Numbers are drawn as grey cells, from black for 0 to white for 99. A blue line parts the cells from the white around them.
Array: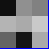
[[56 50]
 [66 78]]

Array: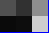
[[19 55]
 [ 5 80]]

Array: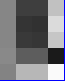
[[24 24]
 [20 19]]

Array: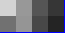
[[59 33]
 [58 28]]

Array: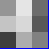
[[89 42]
 [84 34]]

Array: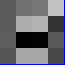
[[44 46]
 [67 69]]

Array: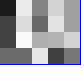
[[91 51]
 [85 40]]
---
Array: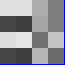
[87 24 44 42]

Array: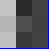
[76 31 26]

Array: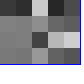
[22 49 26 38]

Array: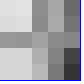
[87 86 63 51 20]

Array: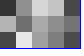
[20 43 62]

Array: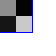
[55 78]

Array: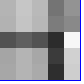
[70 76 32 23 80]

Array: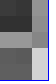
[23 19 52]
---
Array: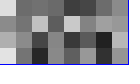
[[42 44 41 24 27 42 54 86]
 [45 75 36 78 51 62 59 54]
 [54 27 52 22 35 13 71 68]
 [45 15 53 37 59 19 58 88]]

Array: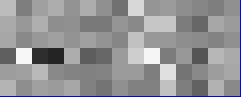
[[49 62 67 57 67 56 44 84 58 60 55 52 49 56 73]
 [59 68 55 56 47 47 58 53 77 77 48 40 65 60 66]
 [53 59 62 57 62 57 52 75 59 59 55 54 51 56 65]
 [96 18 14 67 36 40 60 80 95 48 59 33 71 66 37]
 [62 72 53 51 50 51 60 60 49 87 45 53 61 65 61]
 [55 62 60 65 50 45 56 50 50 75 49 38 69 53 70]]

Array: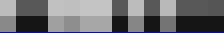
[[34 34 75 74 76 76 34 73 34 72 34 34 33 73]
 [ 8  8 62 55 65 65  8 52  8 45  8  8  8 53]]

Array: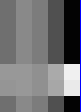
[[53 48 31  1 43]
 [53 48 31  1 43]
 [53 48 31  1 43]
 [53 48 31  1 43]
 [59 56 66 93 59]
 [59 56 65 91 58]
 [53 48 31  1 43]]

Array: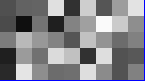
[[38 39 87 19 80 33 61 88 31]
 [ 6 45 12 51 62 97 79 55 29]
 [72 59 51 33 75 57 42 50 48]
 [60 44 85 75 19 86 32 34 12]
 [89 55 42 43 86 54 32 50 16]]

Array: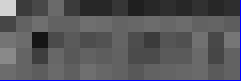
[[23 28 41 23 15 15 21 12 15 18 15 19 15 18 82]
 [38 43 38 38 43 42 39 40 42 40 42 38 39 36 27]
 [42  8 29 35 30 32 39 30 23 33 31 44 28 46 45]
 [39 24 40 34 38 36 38 29 29 35 35 41 27 38 53]
 [39 36 41 37 43 40 38 34 38 39 40 41 35 38 42]]

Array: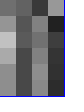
[[38 22 59 43]
 [33 50 13 58]
 [35 44 24 75]
 [28 50 20 66]
 [28 55 19 55]
 [28 53 17 55]]

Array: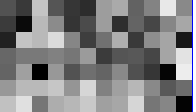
[[22 76 33 21 17 61 66 38 51 90 53 32]
 [ 4 72 54 20 29 61 18 39 27 52 65 23]
 [76 72 85 52 24 44 68 22 55 64  9 13]
 [47 47 50 46 60 23 33 34 27 64 88 40]
 [62  0 59 32 43 39 53 31 21  2 92 39]
 [72 72 77 58 83 50 62 71 53 34 42 59]
 [87 46 67 71 78 62 65 83 46 52  1 75]]
